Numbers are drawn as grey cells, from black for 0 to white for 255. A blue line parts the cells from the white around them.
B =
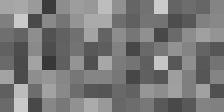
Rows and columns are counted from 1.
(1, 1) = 165
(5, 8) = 167
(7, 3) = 109
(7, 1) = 95
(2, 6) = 148
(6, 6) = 119
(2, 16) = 136
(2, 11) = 116
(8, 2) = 201
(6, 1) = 163
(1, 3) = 154
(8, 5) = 120
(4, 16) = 86
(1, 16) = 132
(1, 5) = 141
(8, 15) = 131
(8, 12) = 89
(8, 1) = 106
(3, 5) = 97
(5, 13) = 87
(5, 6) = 148
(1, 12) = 203
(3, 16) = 148
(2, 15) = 129
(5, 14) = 143
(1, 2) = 168
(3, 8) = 99
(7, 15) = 161
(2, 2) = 202
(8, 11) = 120
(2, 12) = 115
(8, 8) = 153
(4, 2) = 77
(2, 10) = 96

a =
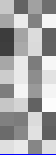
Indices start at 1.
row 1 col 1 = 200
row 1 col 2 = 99
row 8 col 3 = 98
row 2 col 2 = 236
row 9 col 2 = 124
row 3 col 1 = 60
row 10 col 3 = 225
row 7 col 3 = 153
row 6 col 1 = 204
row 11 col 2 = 233
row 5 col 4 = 246
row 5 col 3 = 124
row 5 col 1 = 167
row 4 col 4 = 98

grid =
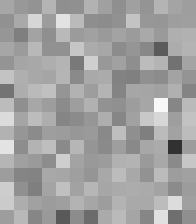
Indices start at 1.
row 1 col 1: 166
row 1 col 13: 164
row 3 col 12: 154
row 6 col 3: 168
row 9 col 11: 200
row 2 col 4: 156
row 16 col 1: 157
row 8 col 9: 144
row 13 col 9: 188
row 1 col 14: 158
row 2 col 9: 145
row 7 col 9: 132
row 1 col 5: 143
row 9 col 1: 219
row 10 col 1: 178
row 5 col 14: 164
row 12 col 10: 179
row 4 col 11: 136
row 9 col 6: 139
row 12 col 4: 141
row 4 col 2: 155
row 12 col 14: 198
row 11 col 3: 179
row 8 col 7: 177
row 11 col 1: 227
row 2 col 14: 159
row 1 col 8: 160
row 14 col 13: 139
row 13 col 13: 157
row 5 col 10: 142
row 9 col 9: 134
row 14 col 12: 163
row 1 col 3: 147
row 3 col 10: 155
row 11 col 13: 49
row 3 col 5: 185

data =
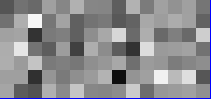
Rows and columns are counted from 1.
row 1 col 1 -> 85
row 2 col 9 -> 88
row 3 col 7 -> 142
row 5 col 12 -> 150
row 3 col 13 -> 127
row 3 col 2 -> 164
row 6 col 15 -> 86
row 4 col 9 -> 93
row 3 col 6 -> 96
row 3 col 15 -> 206
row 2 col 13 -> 172
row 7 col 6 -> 197
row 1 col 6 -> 177
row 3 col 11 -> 174
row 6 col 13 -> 186
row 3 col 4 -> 122
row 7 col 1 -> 165
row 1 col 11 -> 123
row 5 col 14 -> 134
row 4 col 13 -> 157
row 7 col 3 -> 82
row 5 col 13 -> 124
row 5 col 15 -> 142
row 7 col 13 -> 155
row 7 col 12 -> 151
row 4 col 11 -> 221
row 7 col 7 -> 135
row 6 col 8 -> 179

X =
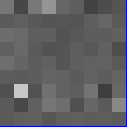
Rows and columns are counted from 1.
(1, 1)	118
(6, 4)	100
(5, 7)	97
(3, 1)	109
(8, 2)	73
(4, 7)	88
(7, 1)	80
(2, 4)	85
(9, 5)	94
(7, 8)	62
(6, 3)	93
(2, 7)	94
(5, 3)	92
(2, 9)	90
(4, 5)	85
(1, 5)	102
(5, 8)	98
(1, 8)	77
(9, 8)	94
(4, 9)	78
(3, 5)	83
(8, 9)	136
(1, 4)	148

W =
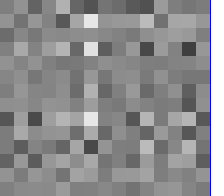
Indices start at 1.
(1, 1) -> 127
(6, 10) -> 142
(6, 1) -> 134
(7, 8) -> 103
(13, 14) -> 129
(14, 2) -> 138
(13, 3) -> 150
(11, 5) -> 101
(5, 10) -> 134
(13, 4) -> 141
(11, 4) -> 122
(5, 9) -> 138
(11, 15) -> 116
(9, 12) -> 123
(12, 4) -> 151
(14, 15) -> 123
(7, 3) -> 133
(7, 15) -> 140
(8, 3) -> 135
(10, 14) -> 87
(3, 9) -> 130
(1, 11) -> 81
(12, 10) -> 103
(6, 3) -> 119
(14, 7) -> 129
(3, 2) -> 135
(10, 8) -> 104
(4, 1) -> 128
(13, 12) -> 126
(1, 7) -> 83
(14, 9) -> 128
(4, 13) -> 130
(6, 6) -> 114
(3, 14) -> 153
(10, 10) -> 127
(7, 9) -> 128
